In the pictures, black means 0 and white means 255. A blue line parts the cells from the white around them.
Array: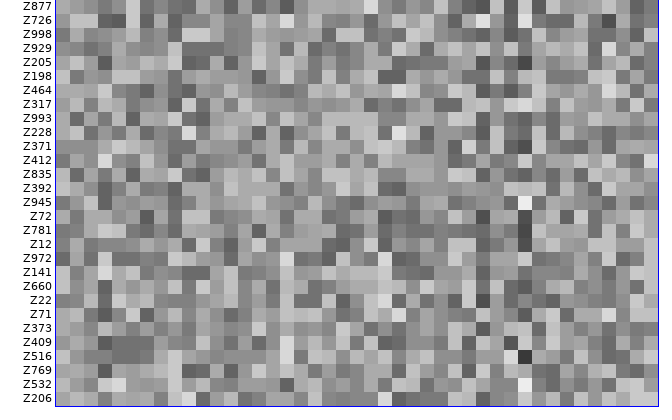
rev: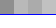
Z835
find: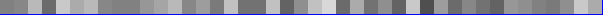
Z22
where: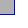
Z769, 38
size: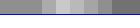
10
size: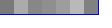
7
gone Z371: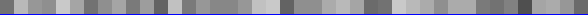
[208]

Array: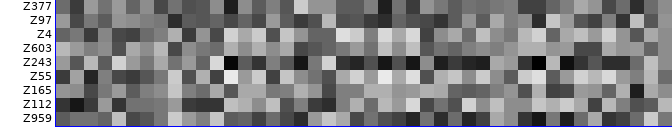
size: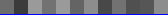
12
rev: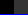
Z243
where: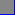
Z4, 3
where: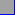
Z55, 1
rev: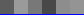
Z165
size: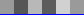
6

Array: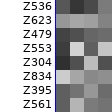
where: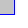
Z553, 3
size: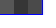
3
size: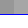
2
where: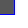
Z536, 0

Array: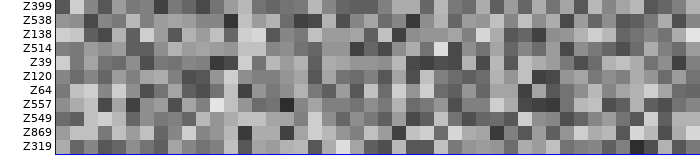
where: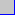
Z138, 1
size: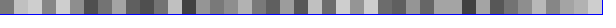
43
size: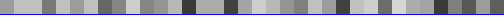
36

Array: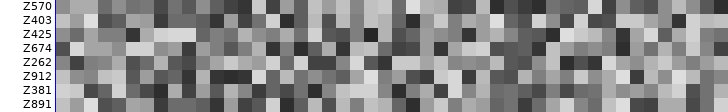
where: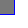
Z570, 6
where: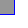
Z403, 26
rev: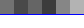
Z381
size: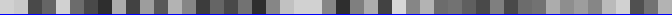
48
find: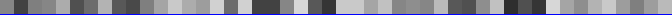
Z262

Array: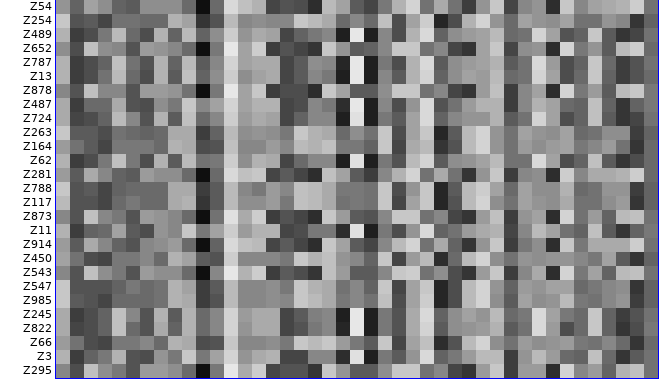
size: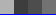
4
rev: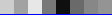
Z652
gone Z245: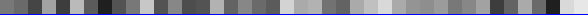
[127]

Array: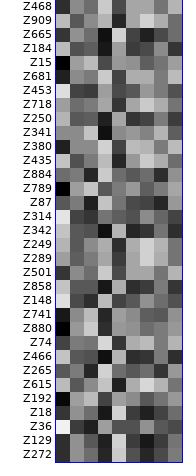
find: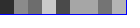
Z468
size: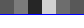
6
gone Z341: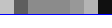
[131]
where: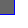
Z314, 7

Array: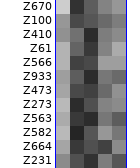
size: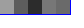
5
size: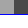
2

